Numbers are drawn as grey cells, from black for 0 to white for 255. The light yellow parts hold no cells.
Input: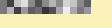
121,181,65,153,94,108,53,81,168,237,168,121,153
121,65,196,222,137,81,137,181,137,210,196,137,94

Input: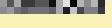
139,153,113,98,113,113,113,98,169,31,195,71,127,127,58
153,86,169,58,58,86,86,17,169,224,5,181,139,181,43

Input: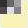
76,223,130
47,104,161

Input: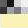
51,161,121,200
94,23,216,241

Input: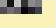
80,110,94,8,35,65
152,20,196,51,138,124

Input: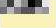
112,183,124,87,87,167,151
151,61,197,138,4,48,229
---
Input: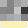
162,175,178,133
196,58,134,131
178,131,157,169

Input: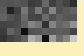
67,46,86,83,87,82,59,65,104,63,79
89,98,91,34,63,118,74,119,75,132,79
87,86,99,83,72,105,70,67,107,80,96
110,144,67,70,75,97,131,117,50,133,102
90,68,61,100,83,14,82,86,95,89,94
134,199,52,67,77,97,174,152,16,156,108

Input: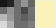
148,102,23,37,110
72,115,106,144,110
96,112,183,149,111
110,125,217,175,111

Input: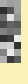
158,164,171
83,162,46
226,149,108
100,90,73
114,120,130
62,234,47
206,51,201
235,166,131
58,90,175

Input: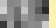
109,66,193,133,139,173,130
89,41,208,143,111,196,132
119,121,136,144,108,154,135
138,201,56,157,78,127,140

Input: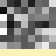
97,221,154,53,34,119,31,106
181,102,14,175,99,68,149,116
134,109,253,55,210,197,120,134
33,102,164,21,73,188,81,52
217,220,254,64,158,100,79,174
146,189,71,74,103,88,150,101
236,135,196,138,142,89,97,199

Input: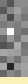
138,140,120,86
160,132,90,137
143,119,142,78
126,145,123,135
126,112,154,251
117,158,105,153
172,116,82,98
157,124,168,161
115,152,106,142
151,163,168,38
121,158,103,137
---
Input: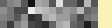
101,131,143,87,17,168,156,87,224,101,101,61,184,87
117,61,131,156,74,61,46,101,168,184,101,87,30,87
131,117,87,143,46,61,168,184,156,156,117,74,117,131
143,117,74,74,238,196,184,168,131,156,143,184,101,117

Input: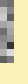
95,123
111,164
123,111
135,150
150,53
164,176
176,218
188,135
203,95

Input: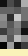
4,157,17,60
17,75,45,173
60,100,114,17
100,100,88,114
130,88,130,60
142,45,200,114
157,88,186,142

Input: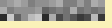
43,201,98,143,186,201,43,172,73,114,86,57,73,186,57
143,156,172,156,127,143,143,156,172,127,127,156,127,172,156
172,127,143,143,143,156,98,114,127,114,172,114,127,114,127

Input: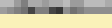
156,142,127,113,69,127,127,69,53,142,113,127,142,142,142,142
187,187,156,127,171,171,156,171,171,187,156,156,187,187,187,171

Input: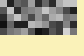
17,102,32,32,184,171,146,74,60,132,44
44,146,196,132,74,146,102,171,184,118,132
74,118,132,159,86,17,32,86,60,210,118
86,196,44,118,132,146,196,159,132,74,32
184,32,102,86,159,44,102,44,171,196,196
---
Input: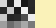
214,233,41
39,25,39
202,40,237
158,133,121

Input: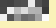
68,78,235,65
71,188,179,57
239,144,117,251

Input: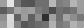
159,116,84,111,125,181
92,164,159,111,112,117
143,97,96,47,111,141
156,131,98,114,121,178

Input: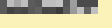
90,166,92,190,196,158,75
90,75,89,70,59,153,98

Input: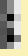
84,233
86,233
109,204
86,233
81,233
86,126
86,233

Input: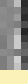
130,189
140,137
137,155
141,126
134,171
126,202
123,202
139,122
124,207
125,194

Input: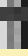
216,167
62,51
62,59
216,167
216,159
216,167
216,159

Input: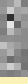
145,186
152,162
129,157
137,104
126,152
140,140
193,155
154,135
147,127
175,178
131,131
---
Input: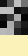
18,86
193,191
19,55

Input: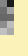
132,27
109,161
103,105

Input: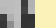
188,188
185,188
62,176

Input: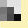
179,227
117,84
128,73

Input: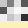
200,127
84,228
239,197

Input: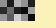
145,26
43,108
152,92

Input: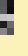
89,20
92,15
195,200

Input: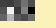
64,60
83,241
100,181

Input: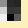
144,41
210,53
239,6
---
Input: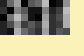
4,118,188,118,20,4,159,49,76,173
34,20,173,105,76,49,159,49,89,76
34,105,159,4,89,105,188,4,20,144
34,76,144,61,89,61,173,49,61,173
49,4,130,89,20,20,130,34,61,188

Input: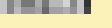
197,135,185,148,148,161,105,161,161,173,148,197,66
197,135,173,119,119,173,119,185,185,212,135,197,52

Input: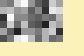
80,122,232,248,192,107,180,107,122
137,122,219,248,149,94,64,204,164
180,192,149,164,94,137,49,232,219
49,248,137,137,107,94,122,107,180
80,204,107,192,94,80,33,192,164
164,94,33,149,149,122,180,204,49

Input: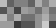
187,129,173,113,113,145,173,129
187,98,129,129,98,173,129,173
84,145,70,157,145,113,157,113
157,157,57,84,84,145,203,70

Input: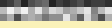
186,240,200,240,174,227,158,215,200,158,174,200,227,131,186,227
48,62,94,34,78,94,106,34,62,48,62,78,48,62,62,48
131,174,78,158,174,158,118,143,143,227,158,94,215,143,78,174

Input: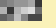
97,121,190,134,70,70
178,56,178,206,221,109
121,134,150,150,166,56

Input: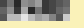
86,186,186,229,186,157,171,131,86,202
100,143,56,171,41,115,56,70,100,115
70,115,41,143,131,157,56,70,86,100
